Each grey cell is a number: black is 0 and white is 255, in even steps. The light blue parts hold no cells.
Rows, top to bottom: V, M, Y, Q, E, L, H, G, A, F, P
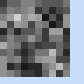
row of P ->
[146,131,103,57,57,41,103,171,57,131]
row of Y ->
[131,158,209,146,171,158,25,87,41,146]
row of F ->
[146,41,72,25,41,41,117,146,184,117]
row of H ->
[171,131,117,57,87,57,72,72,103,72]
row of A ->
[146,117,131,57,87,146,158,158,72,72]
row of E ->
[41,103,41,87,87,117,57,158,158,41]

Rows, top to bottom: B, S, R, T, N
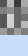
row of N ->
[155,114,155,127]
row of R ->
[86,209,102,114]
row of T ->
[86,209,102,185]

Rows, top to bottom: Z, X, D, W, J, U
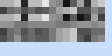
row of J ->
[65,107,121,81,107,81,93,121,161,176,200,81,81,107,107]
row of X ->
[65,107,121,81,107,81,93,121,161,176,200,81,81,135,107]
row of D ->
[176,176,200,36,188,188,229,148,135,21,93,21,51,161,65]
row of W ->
[148,148,121,121,135,135,135,135,121,121,135,148,148,135,148]

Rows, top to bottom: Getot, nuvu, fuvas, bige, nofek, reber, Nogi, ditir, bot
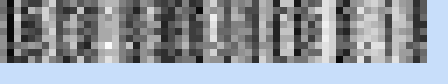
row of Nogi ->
[145,61,117,129,157,145,89,182,105,117,196,61,35,157,196,251,196,129,196,35,145,182,117,89,89,129,182,89,117,129,129,182,129,105,157,117,75,145,145,61,182,210,75,75,145,196,225,210,105,105,117,225,117,225,225,105,196,169,89,105,145]
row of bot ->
[145,35,61,47,157,89,196,129,105,35,89,196,75,117,182,225,196,129,89,35,145,182,117,47,47,105,117,117,22,157,145,145,47,182,157,129,47,210,157,89,75,145,117,117,169,196,225,182,10,117,105,225,89,196,196,145,225,157,129,47,117]
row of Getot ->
[117,10,182,89,61,61,145,210,75,105,145,89,117,105,169,182,182,129,105,75,145,129,75,61,89,47,129,47,61,157,210,117,89,145,129,145,75,182,157,35,196,196,22,129,89,105,225,210,89,35,145,157,196,210,182,75,196,157,145,47,89]
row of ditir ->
[129,10,169,89,61,61,145,210,75,105,145,75,105,89,169,182,182,129,105,75,145,129,61,47,89,47,129,61,75,157,210,105,105,117,145,157,89,182,157,35,196,196,22,129,105,105,225,210,75,35,145,169,196,210,196,89,196,157,157,75,105]

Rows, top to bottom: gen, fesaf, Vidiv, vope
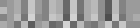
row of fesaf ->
[185,155,171,131,198,155,131,185,171,105,198,118,171,185,143,93,185,131,155,155]
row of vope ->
[171,155,118,185,93,155,171,105,118,211,105,185,131,118,155,198,118,198,143,143]
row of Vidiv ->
[131,155,185,118,211,143,131,198,185,93,211,105,171,198,143,78,198,118,155,171]

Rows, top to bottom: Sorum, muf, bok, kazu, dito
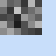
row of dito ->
[139,166,125,80,68,54]
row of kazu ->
[166,96,28,80,139,182]
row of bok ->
[68,80,41,154,125,96]
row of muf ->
[110,54,196,80,110,139]
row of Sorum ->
[154,96,110,54,182,68]

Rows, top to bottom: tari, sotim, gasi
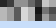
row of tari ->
[37,61,145,145,103,61,199,171]
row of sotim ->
[184,158,90,215,184,21,116,76]

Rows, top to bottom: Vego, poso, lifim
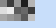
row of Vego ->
[136,59,151,30,180]
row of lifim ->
[167,151,136,91,192]
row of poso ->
[221,235,91,105,59]

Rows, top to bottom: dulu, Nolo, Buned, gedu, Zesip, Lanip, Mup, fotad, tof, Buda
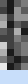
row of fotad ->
[175,27,92,123]
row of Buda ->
[233,27,64,123]
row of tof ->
[123,64,27,64]
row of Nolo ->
[64,27,148,92]
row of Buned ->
[148,64,148,148]

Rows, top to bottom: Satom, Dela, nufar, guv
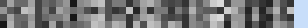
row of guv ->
[23,177,106,92,163,68,52,163,68,122,92,106,122,192,177,122,177,163,52,177,80,192,177,92,177,150,52,138,122,106,192,163,37,163,150,37,92,37,68,163,138,106]
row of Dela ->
[150,92,68,192,177,68,122,68,163,138,106,122,80,52,138,80,52,68,192,37,150,52,122,122,52,122,80,177,106,92,92,52,204,177,122,37,138,37,106,177,68,192]

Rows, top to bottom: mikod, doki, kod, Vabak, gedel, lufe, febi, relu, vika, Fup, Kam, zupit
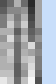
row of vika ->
[176,192,108,192,204,124]
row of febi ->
[176,176,108,162,218,124]
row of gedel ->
[176,176,95,162,95,124]

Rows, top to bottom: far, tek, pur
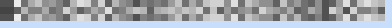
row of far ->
[81,81,235,112,170,196,143,155,128,97,182,223,210,128,210,97,182,143,128,81,128,112,128,112,155,196,112,170,128,196,210,210,143,223,112,196,170,143,143,97,196,128,155,112,97,143,81,97,155,223,112,196,223,196,182]
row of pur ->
[81,81,235,112,170,196,143,155,128,97,182,223,210,128,210,97,182,143,128,81,128,112,128,112,155,196,112,170,128,196,210,210,143,223,112,196,170,143,143,97,196,128,182,112,97,128,81,97,155,223,112,196,223,196,182]

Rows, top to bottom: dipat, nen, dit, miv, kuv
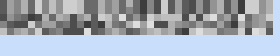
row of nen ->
[91,160,133,176,106,206,133,191,147,206,206,191,106,106,176,133,160,106,133,106,61,133,77,206,91,160,91,77,147,91,147,176,91,147,61,206,206,147,176]
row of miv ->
[133,91,77,77,206,119,160,160,106,119,77,119,61,91,61,176,119,106,176,221,160,221,77,77,176,147,133,119,160,119,106,160,106,61,176,119,147,160,119]
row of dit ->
[77,147,119,106,61,77,176,106,176,160,77,147,176,91,206,191,133,221,106,147,91,206,176,191,191,191,77,191,77,191,221,133,160,91,221,106,147,160,206]

